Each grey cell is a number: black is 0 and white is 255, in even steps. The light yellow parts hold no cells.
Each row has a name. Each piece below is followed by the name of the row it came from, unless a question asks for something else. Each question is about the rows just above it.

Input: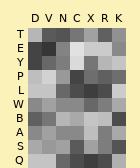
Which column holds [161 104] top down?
N
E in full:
[ 68  54 131 225 203 203 137]

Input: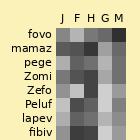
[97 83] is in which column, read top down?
F
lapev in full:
[174  97 112 180 140]
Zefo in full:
[146 193  68 207 154]

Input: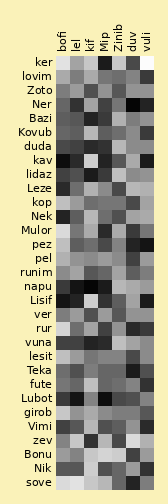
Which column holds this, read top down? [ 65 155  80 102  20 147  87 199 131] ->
lel
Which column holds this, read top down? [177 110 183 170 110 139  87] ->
kif
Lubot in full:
[ 58  20 131  13  73  80 131]
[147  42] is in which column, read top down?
duv
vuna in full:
[ 65  65  35  42 191 163 139]
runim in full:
[139 163  87 102 163  94 125]

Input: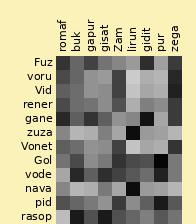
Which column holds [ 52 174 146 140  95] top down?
gapur
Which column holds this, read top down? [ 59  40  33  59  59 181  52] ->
zega

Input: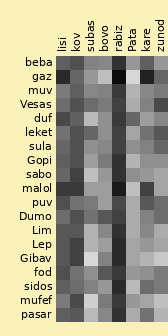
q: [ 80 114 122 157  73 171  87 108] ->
puv
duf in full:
[ 73  95 185 143  58 102 157 135]
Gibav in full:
[ 87  65 215 129  42 164 179 199]
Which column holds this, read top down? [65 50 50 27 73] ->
rabiz
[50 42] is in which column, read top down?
rabiz
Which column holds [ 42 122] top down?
lisi

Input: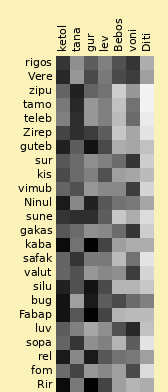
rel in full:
[ 26 136  26  87 114 121 159]
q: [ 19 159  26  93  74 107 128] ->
bug

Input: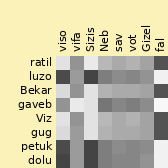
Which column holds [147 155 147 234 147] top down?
vifa
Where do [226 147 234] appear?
ratil
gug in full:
[218 155 226 178 170 170 163  83]
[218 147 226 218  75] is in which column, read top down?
viso
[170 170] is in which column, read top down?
sav
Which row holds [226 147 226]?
Viz

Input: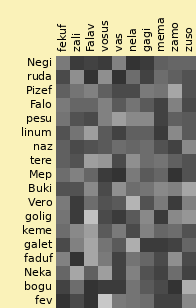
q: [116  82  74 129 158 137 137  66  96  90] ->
pesu
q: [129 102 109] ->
keme
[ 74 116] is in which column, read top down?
nela
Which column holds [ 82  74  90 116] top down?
vosus

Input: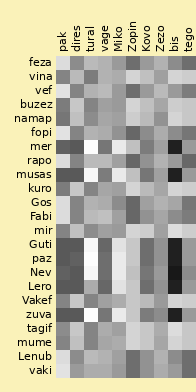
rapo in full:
[220 132 186 186 160 103 146 178 154 103]
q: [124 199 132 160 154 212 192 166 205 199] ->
buzez
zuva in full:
[ 89  89 253 118 234 199 124 140  32 154]
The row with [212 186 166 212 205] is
kuro
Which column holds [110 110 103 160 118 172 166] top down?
vage

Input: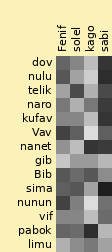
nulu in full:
[ 87 162 205  45]
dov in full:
[101 134 189  53]
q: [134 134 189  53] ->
kufav
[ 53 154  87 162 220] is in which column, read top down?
kago
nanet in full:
[146 189  53  59]

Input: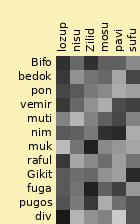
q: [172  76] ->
vemir
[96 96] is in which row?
Bifo
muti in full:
[130 180 130  96  70 130]
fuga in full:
[ 89 116  33  96  64 151]
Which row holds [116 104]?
bedok

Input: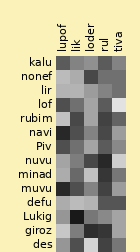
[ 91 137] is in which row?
Piv
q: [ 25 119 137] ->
Lukig
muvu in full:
[ 40  79 131  66 156]
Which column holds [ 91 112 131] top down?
rul

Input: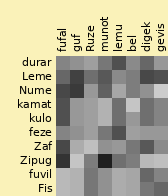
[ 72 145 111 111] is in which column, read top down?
digek
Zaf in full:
[ 72 172 191 145 152 119  88 138]
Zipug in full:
[ 51 197 125  31 111 125 185 191]
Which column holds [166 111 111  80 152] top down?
lemu
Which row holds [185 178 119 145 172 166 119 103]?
Fis

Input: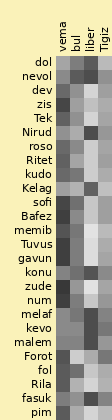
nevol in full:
[138  91  77 145]
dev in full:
[105 145 212 159]
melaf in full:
[138 119  77 131]
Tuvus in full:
[ 63 125 220 172]
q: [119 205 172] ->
kudo

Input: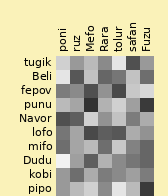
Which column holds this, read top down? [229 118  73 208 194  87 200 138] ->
tolur
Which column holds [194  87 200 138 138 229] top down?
tolur
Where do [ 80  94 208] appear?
Navor
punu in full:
[186 165  50 178 208 159  58]
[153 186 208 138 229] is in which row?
pipo
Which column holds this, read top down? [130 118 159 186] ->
safan
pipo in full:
[153 186 208 138 229 186  58]

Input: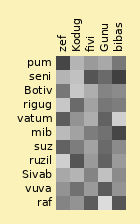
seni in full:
[180 193  85 106  64]
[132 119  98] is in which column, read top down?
Gunu
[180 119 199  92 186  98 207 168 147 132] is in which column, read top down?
zef
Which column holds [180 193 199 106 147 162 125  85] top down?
Kodug
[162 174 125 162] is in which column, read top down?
fivi

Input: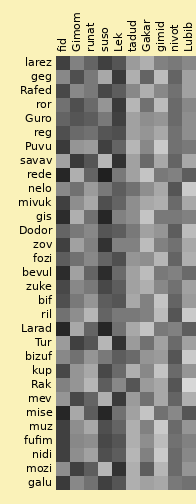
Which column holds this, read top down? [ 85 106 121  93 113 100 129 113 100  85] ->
nivot
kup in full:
[ 72 149 168  72 106 175 136 196 106 149]
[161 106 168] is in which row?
savav
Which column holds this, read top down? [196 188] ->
gimid
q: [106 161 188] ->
bevul

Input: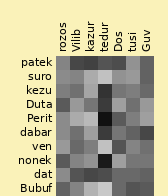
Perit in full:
[139 171 185  17  90 126 159]
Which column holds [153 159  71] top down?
Guv
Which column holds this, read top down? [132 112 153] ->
Vilib
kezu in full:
[126 112 165  51 118 126 105]
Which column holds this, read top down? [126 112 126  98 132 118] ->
tusi

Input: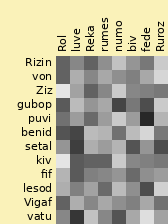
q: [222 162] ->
vatu
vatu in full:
[135  54 194 135  84 168 222 162]
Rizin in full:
[ 98 135  98 143 194 149 120 202]
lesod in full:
[174 128 162 106 187 143  77 208]
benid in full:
[ 84  69 187 180 113 187 214 120]
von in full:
[ 98 174 135 168 143 128 168 214]

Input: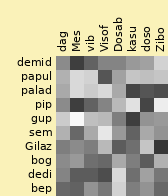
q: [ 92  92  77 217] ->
dedi
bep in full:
[104  98 147 119 210 126 147 104]
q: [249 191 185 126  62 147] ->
gup

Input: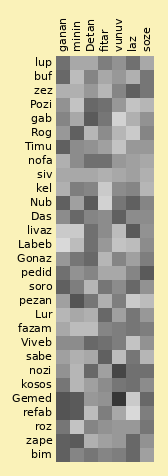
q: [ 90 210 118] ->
Nub
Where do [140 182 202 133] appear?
Rog
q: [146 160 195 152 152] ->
Timu

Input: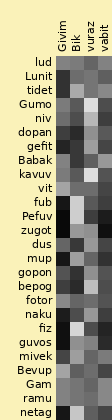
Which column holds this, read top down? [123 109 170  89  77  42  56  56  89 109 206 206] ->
Bik
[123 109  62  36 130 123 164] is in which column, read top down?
Givim
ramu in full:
[130 117 109 136]
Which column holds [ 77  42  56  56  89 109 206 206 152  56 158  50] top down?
Bik
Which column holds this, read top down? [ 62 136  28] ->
Givim
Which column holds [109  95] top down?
vuraz
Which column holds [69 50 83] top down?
vabit

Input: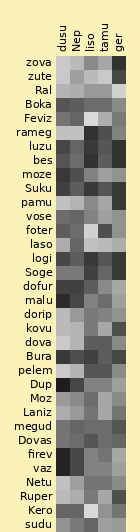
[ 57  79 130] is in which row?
moze
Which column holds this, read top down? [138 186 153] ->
liso
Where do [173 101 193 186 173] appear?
laso
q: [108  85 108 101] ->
Dovas

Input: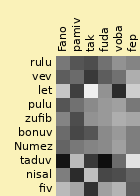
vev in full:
[ 93 107  57  93 113 174]
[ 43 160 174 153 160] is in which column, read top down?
voba

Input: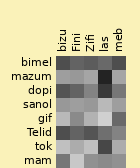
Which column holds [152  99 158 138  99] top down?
Fini
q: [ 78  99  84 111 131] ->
Telid
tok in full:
[192 172 192  71 172]
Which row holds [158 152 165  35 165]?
mazum
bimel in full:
[ 78  99  92 105  78]
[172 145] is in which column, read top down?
meb
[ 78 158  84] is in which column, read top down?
bizu

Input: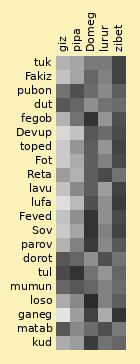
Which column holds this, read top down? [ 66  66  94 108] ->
zibet
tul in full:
[ 74  51 114 149 101]
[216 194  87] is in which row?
Devup
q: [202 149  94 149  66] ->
toped
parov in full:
[178 129  59 137  87]
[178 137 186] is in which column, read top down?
pipa
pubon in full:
[114  80 108 137  94]

